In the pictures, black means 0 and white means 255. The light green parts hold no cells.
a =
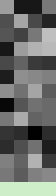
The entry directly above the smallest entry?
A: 99
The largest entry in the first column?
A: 157
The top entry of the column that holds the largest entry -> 120
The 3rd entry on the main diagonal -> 120
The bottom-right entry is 136
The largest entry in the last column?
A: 191
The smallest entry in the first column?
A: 8
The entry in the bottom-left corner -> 120
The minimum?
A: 1
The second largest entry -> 185
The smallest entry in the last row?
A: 92
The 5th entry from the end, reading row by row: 58
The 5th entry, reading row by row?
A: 79
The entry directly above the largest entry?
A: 36
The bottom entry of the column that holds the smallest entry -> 128
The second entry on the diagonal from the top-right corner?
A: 73

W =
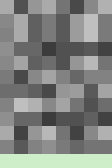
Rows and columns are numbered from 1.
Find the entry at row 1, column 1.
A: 170
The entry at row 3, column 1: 130
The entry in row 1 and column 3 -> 150
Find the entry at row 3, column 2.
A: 170
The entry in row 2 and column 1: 136
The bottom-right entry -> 116
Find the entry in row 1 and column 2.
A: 81
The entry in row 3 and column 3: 96
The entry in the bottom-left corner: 130
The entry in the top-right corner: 177
